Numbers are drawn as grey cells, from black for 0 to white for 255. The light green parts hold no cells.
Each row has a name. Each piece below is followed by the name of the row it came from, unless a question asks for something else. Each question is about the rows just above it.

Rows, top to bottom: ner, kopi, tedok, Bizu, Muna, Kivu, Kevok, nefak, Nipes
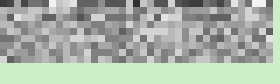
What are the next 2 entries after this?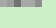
[114 184]
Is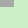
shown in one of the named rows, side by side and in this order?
yes
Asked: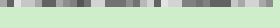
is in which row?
tedok
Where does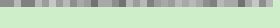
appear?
Kevok

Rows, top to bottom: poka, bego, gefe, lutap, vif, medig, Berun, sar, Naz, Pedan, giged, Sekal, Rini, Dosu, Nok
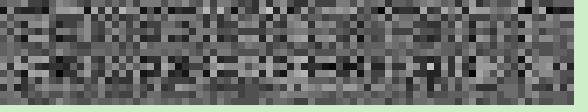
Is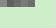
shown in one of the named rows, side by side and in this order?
no
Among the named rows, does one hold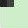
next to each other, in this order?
yes
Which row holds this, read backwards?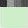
poka
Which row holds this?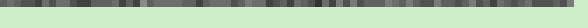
Berun
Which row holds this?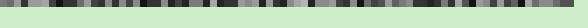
Naz
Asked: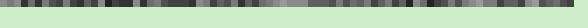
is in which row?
Sekal
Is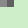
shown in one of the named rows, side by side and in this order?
yes

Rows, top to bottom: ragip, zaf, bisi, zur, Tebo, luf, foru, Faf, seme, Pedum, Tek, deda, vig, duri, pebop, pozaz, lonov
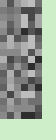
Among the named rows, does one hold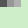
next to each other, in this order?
yes
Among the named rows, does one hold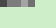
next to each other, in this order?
no
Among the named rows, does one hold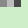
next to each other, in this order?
yes
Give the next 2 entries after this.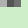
[189  97]

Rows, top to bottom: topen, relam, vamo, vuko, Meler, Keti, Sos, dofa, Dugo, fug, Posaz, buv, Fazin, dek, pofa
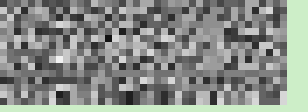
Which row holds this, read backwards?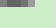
Fazin
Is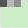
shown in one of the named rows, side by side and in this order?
yes
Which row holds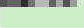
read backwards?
vuko
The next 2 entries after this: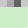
[168  18]
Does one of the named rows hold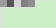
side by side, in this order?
no
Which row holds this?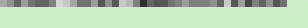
Fazin
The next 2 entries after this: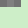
[ 86 128]

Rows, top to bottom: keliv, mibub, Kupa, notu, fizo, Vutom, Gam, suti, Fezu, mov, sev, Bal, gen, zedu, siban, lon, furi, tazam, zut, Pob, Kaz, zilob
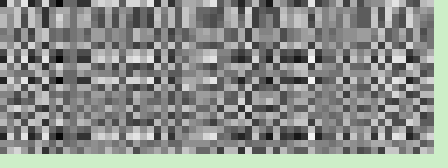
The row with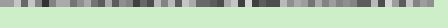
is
mibub
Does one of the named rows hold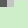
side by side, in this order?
yes
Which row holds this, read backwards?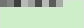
zut
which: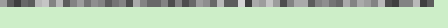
siban
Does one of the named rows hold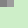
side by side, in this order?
yes
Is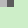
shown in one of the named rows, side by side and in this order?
yes

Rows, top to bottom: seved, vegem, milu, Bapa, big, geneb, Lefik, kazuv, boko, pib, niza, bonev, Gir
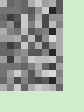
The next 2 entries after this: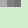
[188  89]
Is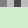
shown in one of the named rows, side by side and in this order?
yes
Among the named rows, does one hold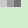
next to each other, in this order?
no
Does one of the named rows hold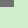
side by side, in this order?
yes
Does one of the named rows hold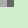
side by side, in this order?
yes

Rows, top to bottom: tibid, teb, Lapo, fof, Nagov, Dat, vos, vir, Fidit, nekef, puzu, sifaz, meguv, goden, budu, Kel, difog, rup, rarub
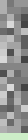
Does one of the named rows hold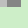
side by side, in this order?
no
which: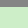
nekef
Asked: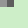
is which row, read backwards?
Nagov
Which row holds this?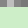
difog
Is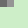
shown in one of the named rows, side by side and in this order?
no
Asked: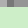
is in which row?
tibid
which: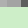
rarub

